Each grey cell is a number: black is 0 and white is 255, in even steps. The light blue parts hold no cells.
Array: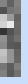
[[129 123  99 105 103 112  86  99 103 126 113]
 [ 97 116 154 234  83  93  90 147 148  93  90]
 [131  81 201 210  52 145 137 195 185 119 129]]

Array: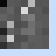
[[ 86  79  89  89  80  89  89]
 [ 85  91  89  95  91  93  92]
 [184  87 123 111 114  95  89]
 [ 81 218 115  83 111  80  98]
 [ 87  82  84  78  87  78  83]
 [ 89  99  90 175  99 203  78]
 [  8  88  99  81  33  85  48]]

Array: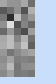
[[110 175 151 105 157 112  96 162 126 143 118]
 [168  83 124 132  77 178 193 153 131 140 125]
 [147 144 190  81 104 133 154 137 126 118 120]
 [148 111  45 222 152 188 189 118 162 186 160]
 [167  89 119 144 105 168 173 152 141 149 137]]

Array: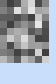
[[133 172 131  86  75  72 144  63 207]
 [ 75 165 201 229 115  67 160 211  98]
 [214 227  66 121  88 158 157  76 161]
 [174 164 104 145 165 219 196 106 189]
 [ 87 224  79 118 174 166 152  66  94]
 [ 64 106  92  64 158 204  75 114 147]
 [110 128  94 113  92 149 142 125 184]]

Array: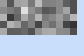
[[ 80  81 182  52  79]
 [ 94 165 127  68 137]
 [137 137 156 147 139]
 [130  96 136 113 171]
 [129  87 121 134 168]
 [189 122 180  69 146]
 [121 145 128 129  82]
 [166 223 170 103 104]
 [162 110 102 160  95]
 [ 86 124  58 179  93]
 [156 137 179  85 170]]

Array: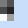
[[ 81  36 159]
 [122  73 249]]

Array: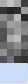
[[ 63 157  41 127 138  89 114  70  47]
 [166  47 184 154 157 188 143 112  57]
 [195  36 115 161 125 170 117  98 115]
 [171  53 142 108  81  81 105 144  83]]
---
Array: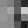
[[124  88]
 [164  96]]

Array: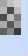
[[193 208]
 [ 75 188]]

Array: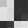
[[219  50]
 [213  52]]

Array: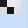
[[236 232]
 [ 20 224]]

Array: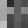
[[ 42  93]
 [152  93]]

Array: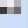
[[237 177]
 [155 106]]

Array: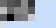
[[ 84  74]
 [105 134]]
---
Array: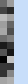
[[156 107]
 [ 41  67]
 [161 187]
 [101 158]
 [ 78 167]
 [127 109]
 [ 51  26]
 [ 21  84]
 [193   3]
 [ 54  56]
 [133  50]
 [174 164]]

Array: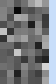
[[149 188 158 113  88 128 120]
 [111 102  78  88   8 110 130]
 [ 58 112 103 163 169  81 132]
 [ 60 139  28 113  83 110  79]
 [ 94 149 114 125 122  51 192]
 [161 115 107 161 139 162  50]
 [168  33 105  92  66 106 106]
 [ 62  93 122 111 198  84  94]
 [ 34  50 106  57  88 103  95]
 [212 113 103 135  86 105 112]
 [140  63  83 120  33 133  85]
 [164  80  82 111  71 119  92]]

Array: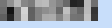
[[111 184  41  35 105 130 149 187 182 124 135 185 145 118]
 [ 52 186 102 124 192 104 152 142 130  96 211 126  19 109]
 [ 57 193 114 116 175 133 171 169 131  97 206 126  36  96]]

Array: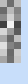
[[189 109 188]
 [131 185 107]
 [146 208 140]
 [ 69 242  64]
 [ 92 156 214]
 [191 103 167]
 [111 131 223]
 [204 106 202]
 [197 111 164]]

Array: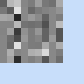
[[169 113 120 158 124 134 196 183  97]
 [147 136 131 123 105 137 225  94 120]
 [124 136  99 138 153 137  38 162 167]
 [187 136  81 115 111 115 185 134 134]
 [ 84 136  99 150 124 145  59 162 132]
 [ 84 154  99 132 124 152  77 110 134]
 [172 136 169 123 124 137 224 105 134]
 [124 136 217 180 174 137 132 174 134]
 [109 136  85 138 127 137  44 162 134]]

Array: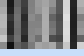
[[176  36 213  87 146 164 154 128  63  99  26 159]
 [163  33 215  86 127 170 150 130  57 108  33 169]
 [127  31 223  76 100 172 127 139  41 114  54 181]
 [143  30 218  81 114 173 131 131  49 111  43 183]
 [150  32 220  82 121 172 138 133  52 107  40 174]
 [ 99  35 217  68  77 175 112 136  38 113  65 198]
 [209  39 198 106 167 158 165 123  80  98  17 139]]

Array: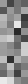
[[ 96 116  69 154]
 [167 119 153  87]
 [ 57 162 142 185]
 [ 77 230 123 173]
 [145  41 158 148]
 [ 72 115 206 191]
 [204 100 136 157]
 [206 135 148 155]
 [147 174  47 189]
 [122  98 189 121]
 [152  64 156 104]
 [121 142 217 233]]
